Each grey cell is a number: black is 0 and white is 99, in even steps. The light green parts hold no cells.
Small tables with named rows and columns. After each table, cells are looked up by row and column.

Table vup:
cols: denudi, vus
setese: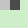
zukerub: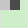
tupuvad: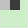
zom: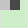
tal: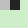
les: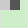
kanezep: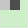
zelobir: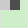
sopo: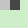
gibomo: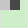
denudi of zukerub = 77
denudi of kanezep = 77
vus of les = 33
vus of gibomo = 28
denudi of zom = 76
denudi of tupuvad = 75
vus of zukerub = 29
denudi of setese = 76
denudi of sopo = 76
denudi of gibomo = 77
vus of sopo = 27
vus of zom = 28
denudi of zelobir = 79
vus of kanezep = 30
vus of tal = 14
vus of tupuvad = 23
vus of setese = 29

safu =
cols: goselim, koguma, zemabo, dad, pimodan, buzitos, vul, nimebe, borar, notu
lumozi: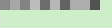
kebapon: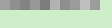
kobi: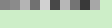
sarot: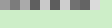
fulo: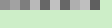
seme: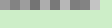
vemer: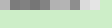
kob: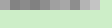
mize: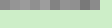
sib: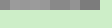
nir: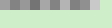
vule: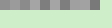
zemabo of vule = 54
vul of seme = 71
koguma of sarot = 48
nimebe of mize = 56
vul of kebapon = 55
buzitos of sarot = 36
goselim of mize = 54
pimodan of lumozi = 42
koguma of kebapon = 56
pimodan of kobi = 81
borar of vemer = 85
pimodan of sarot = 78
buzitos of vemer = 69
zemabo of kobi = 70

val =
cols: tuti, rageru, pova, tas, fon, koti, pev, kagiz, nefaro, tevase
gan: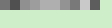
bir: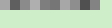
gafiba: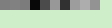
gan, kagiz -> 47
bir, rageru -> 37
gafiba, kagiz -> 61
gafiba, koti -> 59
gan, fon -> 68
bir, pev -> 65
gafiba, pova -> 48
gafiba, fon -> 29
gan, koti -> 68
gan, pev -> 57
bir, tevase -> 51
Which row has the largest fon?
gan

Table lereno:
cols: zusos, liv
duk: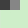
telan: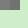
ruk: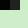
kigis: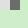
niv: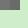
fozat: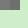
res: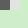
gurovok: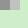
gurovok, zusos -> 57
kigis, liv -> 42
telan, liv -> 44
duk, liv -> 52
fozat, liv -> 43
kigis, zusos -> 87
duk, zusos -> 24
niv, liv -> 41
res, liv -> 88
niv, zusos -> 45
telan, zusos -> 48
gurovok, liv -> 75
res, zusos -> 36
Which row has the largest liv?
res

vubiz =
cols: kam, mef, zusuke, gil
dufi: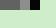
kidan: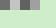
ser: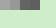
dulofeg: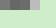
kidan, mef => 76
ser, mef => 59
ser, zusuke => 39
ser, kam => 64
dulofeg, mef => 40
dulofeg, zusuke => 42
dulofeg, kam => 47
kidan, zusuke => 38
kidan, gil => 62
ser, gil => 37
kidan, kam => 43
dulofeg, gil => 73
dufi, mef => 38
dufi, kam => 38
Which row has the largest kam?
ser

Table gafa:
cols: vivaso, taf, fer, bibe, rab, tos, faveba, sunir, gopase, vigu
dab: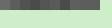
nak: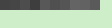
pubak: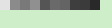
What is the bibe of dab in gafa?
29
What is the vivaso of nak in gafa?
26
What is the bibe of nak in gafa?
24
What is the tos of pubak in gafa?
41
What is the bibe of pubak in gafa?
56
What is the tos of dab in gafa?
35

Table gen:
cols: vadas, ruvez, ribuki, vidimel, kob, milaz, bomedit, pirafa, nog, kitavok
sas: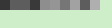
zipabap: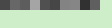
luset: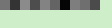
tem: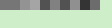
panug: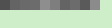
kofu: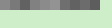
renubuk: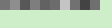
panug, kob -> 55
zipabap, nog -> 19
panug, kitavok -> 54
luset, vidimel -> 30
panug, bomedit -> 39
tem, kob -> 32
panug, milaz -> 49
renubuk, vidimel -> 49
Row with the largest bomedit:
renubuk

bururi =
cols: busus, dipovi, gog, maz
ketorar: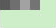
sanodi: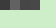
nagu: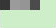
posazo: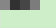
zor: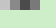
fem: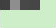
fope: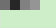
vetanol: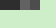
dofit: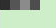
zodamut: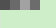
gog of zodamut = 63
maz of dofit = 30
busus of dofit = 18
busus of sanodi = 23
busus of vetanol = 18
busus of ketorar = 35
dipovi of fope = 15
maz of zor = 47
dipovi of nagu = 60

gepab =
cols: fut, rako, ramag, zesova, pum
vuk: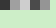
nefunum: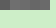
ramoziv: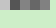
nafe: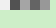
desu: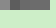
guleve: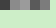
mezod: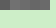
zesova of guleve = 35
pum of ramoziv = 50
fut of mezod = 36
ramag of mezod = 42
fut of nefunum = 36
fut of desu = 53
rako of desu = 36
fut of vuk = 21
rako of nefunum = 43
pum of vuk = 58
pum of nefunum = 41
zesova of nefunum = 40
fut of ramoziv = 76
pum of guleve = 48
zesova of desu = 42

